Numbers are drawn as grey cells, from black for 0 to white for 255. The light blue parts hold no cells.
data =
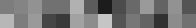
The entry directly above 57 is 113
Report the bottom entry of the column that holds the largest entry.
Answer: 197
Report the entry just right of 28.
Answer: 76
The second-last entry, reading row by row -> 140
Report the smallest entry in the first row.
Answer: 28
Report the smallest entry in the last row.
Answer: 49
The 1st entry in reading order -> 125
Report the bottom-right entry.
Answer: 113

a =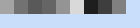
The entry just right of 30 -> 62
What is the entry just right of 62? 128
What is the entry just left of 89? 114

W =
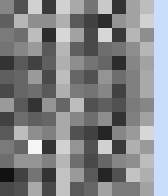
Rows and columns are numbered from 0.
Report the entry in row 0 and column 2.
209
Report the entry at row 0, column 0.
134
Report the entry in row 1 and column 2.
142
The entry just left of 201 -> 116
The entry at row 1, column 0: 95
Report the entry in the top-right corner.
189
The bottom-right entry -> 162
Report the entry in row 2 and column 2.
189
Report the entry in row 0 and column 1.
81
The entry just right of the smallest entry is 65
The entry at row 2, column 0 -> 122
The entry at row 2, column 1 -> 110
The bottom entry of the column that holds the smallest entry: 73
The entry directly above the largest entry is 142
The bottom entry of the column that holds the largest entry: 169

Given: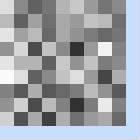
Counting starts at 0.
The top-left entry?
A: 221
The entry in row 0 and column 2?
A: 97
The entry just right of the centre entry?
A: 146
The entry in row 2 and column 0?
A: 228
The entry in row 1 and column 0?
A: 186
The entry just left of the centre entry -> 97
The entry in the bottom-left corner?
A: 208
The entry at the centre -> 200
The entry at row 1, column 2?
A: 161
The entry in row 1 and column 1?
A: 97
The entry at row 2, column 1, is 161
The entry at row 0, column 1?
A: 138
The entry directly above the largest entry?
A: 228
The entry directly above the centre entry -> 138
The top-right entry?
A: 138
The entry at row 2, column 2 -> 186
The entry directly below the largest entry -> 130

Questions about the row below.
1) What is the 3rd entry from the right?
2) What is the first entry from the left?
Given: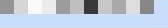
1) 169
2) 148

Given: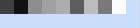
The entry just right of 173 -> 93
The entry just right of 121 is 252

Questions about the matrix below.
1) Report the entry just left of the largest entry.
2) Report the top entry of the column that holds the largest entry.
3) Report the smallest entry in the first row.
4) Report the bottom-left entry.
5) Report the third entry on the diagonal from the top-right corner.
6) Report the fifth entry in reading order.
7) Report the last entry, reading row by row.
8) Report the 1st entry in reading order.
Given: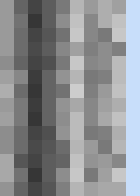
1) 114
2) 181
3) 68
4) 147
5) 135
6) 121
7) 168
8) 154

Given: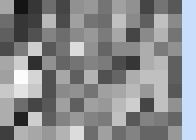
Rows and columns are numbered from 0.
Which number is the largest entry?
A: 252
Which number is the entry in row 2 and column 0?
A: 95
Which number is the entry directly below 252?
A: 226
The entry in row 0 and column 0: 167
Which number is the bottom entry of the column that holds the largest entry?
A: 179
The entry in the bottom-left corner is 62
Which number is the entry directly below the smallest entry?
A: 54
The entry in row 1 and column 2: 62
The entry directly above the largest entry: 206
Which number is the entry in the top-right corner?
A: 88
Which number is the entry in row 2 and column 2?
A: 81
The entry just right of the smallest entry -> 54
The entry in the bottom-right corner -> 152
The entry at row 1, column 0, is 109
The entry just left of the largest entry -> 160
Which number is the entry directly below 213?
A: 200
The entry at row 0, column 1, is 20

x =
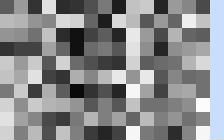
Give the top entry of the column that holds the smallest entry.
51
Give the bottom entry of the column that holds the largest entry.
246
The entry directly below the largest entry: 134
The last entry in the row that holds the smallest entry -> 113
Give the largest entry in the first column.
225
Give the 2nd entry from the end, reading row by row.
134
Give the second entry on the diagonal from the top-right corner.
238
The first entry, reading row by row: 93
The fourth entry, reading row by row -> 225
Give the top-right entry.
74
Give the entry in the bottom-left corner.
210
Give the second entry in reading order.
154
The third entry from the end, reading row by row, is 44
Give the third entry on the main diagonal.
113
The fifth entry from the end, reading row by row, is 121
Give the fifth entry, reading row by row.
44
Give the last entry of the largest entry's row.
252
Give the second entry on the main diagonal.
180
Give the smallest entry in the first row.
29
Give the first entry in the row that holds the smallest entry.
121
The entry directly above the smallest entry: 174
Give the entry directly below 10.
148
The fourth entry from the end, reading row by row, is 107

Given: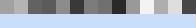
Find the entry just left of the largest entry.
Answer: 153
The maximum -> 243

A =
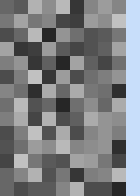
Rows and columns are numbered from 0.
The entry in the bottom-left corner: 103
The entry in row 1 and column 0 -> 119
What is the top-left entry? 103
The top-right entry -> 133
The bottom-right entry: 38
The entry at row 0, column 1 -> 90
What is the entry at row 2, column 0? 76
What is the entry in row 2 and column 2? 185
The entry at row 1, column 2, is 119
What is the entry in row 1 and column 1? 163
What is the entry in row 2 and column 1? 103
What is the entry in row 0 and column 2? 178
